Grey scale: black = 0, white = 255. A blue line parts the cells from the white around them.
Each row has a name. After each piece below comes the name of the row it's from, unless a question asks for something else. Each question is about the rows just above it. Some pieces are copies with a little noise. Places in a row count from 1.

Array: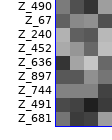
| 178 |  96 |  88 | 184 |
Z_240
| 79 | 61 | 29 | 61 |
Z_491
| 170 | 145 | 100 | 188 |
Z_452

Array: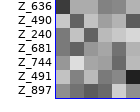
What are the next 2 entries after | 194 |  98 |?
| 186 | 200 |
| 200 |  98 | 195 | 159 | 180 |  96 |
Z_490
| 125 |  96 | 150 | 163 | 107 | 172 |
Z_681
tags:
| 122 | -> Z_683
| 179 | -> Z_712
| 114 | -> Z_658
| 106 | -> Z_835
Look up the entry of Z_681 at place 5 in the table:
Z_658
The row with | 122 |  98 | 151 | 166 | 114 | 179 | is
Z_681
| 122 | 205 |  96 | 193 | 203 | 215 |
Z_240

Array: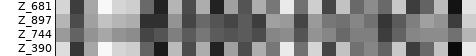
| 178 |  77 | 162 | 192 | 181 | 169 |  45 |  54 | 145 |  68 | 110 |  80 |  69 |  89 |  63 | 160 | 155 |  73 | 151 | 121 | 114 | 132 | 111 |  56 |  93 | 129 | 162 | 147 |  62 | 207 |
Z_897
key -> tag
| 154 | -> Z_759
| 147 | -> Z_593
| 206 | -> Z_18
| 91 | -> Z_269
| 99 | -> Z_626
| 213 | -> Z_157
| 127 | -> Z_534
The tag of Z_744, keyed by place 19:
Z_593
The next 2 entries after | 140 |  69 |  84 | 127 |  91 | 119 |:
| 91 | 84 |
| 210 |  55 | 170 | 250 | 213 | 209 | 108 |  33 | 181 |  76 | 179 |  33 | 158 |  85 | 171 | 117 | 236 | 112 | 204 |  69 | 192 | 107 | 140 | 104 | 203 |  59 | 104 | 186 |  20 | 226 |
Z_681

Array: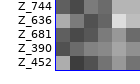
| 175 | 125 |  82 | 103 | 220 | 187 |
Z_636
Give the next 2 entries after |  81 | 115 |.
| 152 | 115 |
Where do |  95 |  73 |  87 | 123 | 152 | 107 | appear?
Z_681
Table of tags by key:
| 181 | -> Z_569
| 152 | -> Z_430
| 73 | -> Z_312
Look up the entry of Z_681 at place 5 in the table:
Z_430
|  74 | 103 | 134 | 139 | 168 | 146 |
Z_390

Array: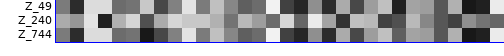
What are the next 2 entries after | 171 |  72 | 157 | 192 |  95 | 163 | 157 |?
|  87 | 177 |
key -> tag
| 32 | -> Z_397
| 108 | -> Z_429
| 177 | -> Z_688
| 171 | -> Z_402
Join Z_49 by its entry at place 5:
Z_429
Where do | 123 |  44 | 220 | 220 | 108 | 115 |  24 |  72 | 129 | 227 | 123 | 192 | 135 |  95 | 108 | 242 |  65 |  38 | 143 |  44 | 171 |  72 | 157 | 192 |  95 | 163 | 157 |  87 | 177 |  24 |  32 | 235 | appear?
Z_744
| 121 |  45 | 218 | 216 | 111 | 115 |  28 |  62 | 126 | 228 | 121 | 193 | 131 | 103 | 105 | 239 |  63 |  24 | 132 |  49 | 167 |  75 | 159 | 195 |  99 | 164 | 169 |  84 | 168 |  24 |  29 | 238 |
Z_744

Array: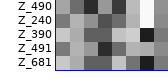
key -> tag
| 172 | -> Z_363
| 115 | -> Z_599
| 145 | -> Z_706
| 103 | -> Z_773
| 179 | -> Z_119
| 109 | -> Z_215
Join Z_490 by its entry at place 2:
Z_215
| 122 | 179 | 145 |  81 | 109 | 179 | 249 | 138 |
Z_240
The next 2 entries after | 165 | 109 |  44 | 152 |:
|  58 | 187 |
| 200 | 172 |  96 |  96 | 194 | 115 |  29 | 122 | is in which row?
Z_681
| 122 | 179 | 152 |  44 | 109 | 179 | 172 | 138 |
Z_491
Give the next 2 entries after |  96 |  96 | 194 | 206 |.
|  29 | 122 |

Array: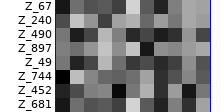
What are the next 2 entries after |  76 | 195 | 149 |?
|  64 | 162 |
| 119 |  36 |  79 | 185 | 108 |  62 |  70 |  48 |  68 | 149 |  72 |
Z_49
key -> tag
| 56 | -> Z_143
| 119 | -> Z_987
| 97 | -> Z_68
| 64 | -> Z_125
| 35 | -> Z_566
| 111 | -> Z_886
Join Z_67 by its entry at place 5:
Z_125
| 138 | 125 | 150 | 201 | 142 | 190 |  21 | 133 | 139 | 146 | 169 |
Z_897
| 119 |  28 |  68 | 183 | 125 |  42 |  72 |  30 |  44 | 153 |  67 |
Z_490
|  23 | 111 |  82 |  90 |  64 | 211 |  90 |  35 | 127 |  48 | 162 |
Z_681

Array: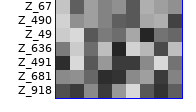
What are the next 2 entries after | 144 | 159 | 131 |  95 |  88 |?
| 167 | 175 |
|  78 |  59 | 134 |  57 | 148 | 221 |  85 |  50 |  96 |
Z_918
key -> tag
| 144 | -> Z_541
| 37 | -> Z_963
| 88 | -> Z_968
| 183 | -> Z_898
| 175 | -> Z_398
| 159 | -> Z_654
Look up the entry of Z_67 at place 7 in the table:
Z_398
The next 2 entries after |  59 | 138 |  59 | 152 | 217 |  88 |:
| 51 | 95 |
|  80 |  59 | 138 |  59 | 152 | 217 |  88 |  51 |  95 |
Z_918

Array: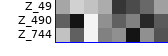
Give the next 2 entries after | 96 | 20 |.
| 244 | 144 |
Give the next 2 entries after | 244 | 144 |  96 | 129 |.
| 40 | 90 |
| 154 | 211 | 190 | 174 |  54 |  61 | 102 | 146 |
Z_49
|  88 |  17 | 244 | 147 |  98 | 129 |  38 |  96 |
Z_490
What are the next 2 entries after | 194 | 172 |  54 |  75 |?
| 104 | 160 |
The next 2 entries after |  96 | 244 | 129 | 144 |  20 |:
| 144 |  83 |
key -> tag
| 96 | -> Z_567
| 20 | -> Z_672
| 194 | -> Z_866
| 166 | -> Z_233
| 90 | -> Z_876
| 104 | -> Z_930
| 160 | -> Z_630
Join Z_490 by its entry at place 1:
Z_567

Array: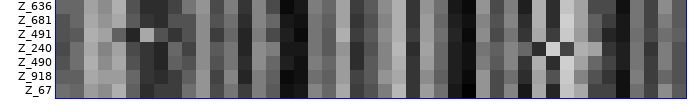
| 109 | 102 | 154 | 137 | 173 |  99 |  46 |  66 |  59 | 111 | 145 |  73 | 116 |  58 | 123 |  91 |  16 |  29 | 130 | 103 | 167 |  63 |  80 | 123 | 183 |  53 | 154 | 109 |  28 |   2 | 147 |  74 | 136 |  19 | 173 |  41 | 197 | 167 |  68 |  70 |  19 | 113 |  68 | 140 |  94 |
Z_67
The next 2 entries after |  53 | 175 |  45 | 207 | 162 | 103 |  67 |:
|  31 | 117 |
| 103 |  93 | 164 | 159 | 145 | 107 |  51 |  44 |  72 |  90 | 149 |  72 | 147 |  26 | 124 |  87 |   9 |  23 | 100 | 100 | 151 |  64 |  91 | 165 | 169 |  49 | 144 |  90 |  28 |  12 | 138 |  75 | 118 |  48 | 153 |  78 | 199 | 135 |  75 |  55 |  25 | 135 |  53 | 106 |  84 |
Z_918
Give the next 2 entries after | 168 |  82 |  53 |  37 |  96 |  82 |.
| 140 |  82 |

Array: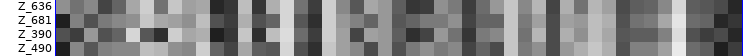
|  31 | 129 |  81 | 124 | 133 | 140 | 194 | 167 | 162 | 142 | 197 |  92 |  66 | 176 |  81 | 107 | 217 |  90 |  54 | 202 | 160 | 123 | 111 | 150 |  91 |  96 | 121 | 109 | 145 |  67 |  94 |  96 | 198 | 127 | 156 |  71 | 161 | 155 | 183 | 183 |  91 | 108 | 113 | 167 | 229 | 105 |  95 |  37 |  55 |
Z_681
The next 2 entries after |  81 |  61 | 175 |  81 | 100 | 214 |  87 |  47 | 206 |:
| 152 | 129 |
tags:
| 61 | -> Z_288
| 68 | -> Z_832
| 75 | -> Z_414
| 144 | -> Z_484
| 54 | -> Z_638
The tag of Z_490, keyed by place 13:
Z_832
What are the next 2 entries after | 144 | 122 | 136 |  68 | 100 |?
|  75 | 198 |
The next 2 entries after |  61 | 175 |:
|  81 | 100 |

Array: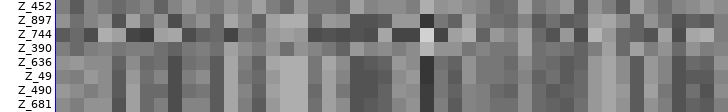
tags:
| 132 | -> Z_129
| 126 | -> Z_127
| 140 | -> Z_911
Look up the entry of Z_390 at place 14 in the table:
Z_911
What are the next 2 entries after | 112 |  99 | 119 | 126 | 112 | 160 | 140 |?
| 126 | 146 |
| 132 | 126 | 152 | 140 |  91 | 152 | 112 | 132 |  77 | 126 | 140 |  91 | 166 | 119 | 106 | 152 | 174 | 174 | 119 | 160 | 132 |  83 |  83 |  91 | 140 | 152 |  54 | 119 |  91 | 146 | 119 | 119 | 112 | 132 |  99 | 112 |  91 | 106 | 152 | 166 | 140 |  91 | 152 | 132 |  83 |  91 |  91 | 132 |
Z_49
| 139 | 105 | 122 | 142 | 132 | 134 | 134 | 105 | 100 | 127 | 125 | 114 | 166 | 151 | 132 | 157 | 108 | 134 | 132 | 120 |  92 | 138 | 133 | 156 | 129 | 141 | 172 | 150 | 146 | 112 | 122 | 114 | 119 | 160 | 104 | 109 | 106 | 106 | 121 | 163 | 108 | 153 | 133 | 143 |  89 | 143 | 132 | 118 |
Z_390
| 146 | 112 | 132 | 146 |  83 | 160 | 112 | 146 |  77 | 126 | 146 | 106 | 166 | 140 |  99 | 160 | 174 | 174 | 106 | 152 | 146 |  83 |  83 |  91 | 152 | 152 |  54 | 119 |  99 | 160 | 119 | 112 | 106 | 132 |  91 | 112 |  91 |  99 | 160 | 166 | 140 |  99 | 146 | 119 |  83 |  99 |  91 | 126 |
Z_897
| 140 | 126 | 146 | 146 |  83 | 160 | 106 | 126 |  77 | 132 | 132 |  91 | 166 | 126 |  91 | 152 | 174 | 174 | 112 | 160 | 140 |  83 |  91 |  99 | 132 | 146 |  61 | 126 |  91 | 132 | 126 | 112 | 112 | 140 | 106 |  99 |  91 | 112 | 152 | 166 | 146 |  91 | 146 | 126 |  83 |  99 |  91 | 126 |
Z_681

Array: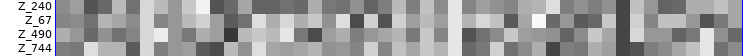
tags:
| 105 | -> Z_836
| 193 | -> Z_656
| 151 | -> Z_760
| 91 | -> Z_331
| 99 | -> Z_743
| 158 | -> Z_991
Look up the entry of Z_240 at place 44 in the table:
Z_743
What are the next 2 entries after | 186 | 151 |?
| 200 | 242 |
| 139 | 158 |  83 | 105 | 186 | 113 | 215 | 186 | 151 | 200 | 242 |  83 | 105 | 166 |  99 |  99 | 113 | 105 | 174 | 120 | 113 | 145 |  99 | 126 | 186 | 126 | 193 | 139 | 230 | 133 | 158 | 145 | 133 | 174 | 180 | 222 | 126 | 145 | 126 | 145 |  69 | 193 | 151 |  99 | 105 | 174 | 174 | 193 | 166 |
Z_240
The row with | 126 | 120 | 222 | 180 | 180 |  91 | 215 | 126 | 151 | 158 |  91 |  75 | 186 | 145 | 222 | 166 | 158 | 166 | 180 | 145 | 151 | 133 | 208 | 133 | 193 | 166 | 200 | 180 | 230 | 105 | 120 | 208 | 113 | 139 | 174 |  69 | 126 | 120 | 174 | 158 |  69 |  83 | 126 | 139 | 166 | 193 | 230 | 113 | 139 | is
Z_744
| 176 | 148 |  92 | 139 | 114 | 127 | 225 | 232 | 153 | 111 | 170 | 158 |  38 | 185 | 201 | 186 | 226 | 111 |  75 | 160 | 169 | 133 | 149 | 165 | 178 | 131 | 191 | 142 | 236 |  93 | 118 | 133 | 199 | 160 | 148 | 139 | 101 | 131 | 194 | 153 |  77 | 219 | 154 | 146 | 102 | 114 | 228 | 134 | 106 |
Z_490

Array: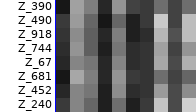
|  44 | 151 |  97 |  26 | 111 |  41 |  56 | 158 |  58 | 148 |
Z_744
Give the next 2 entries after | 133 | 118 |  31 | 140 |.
| 45 | 52 |

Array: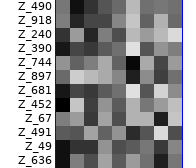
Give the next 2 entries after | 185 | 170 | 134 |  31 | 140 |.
|  63 | 112 |
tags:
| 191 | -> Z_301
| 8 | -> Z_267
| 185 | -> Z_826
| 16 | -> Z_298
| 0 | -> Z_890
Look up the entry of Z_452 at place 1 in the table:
Z_890
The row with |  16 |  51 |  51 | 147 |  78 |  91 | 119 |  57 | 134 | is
Z_49
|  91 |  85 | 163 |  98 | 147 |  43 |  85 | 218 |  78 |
Z_491

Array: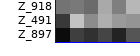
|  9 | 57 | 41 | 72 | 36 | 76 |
Z_897
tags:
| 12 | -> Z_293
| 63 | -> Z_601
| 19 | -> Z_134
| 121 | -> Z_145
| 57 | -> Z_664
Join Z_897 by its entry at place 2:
Z_601
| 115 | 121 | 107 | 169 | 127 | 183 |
Z_918

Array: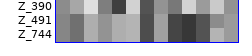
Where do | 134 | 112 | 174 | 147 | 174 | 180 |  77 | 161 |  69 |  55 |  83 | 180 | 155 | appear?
Z_744
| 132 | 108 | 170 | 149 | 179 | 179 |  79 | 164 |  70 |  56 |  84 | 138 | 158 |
Z_491
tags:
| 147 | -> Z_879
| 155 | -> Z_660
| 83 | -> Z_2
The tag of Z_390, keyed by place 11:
Z_660

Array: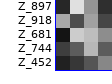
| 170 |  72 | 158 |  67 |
Z_918
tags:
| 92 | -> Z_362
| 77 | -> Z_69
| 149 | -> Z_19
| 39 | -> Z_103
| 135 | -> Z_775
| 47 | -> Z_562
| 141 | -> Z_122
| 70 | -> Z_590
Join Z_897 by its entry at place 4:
Z_562
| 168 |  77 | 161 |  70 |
Z_918
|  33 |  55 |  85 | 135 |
Z_452
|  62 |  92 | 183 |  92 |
Z_744

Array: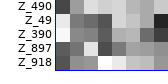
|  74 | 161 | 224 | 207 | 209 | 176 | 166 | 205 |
Z_490
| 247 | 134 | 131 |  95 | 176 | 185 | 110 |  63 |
Z_390
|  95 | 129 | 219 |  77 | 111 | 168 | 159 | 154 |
Z_897

